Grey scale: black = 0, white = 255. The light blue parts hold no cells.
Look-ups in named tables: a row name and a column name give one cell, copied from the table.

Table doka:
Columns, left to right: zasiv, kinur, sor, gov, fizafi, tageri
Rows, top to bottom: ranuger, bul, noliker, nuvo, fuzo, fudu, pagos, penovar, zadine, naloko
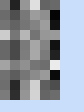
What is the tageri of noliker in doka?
18
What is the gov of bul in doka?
156
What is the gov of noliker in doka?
131
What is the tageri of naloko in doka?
108
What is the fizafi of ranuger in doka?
100
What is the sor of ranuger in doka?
150
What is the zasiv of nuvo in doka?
204
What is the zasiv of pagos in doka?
163
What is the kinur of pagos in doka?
126
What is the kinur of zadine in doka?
40
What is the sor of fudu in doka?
125
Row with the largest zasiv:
nuvo

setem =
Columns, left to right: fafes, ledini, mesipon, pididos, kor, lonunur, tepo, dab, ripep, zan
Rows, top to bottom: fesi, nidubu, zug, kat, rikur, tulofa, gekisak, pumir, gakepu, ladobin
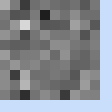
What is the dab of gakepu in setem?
98
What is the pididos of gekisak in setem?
134
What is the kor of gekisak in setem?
115
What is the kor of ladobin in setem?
138
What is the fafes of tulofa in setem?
155
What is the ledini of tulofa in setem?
111
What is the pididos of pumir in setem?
111
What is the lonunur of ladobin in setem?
121
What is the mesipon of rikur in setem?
95
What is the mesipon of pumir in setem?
169
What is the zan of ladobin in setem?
128
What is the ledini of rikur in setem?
94
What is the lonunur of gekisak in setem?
119
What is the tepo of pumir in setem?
113
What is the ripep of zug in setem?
132
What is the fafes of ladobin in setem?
125
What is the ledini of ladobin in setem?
94
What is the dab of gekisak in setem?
99

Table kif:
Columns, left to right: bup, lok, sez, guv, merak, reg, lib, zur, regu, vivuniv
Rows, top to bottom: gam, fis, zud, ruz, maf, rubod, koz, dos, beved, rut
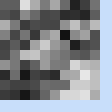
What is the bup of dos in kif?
42
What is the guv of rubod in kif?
196
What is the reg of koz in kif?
123
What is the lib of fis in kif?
44
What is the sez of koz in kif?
63
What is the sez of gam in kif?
222
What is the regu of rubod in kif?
85
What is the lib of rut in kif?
214
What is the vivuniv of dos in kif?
191
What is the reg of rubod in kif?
131
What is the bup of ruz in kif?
129
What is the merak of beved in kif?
109
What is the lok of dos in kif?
109
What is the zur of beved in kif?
204

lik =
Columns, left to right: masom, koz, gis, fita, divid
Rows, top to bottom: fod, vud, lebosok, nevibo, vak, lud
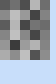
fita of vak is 179
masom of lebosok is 92
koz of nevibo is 192
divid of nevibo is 126
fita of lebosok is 116
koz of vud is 190
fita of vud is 68
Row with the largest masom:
lud

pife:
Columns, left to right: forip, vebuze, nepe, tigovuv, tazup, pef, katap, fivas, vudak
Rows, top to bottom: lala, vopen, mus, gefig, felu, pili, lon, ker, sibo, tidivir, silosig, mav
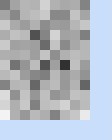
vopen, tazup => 201
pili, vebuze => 173
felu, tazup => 107
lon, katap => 49
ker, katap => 154
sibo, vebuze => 182
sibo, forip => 131
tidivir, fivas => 193
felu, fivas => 168
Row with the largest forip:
mav

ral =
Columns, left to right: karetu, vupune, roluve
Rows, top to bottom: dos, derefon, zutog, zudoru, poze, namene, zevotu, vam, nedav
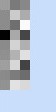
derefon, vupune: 203
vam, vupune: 124
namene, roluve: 224
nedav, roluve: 217
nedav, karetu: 146
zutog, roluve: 250
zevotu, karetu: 159
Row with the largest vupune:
nedav

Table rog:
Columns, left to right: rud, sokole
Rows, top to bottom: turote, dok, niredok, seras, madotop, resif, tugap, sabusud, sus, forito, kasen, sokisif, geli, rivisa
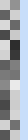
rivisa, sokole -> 204
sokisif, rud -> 98
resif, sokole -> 56
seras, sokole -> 201
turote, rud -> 208
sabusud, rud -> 122
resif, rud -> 210
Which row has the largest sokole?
sus

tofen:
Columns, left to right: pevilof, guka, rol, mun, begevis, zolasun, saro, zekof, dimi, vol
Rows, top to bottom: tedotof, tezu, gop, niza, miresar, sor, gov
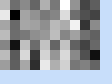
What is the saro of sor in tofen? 217
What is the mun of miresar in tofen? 108
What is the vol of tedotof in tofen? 94
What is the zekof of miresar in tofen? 97
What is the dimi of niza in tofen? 112
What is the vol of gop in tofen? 139
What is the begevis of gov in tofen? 233
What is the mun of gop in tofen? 161
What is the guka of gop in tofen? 106
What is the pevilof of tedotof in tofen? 187
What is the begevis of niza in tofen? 152

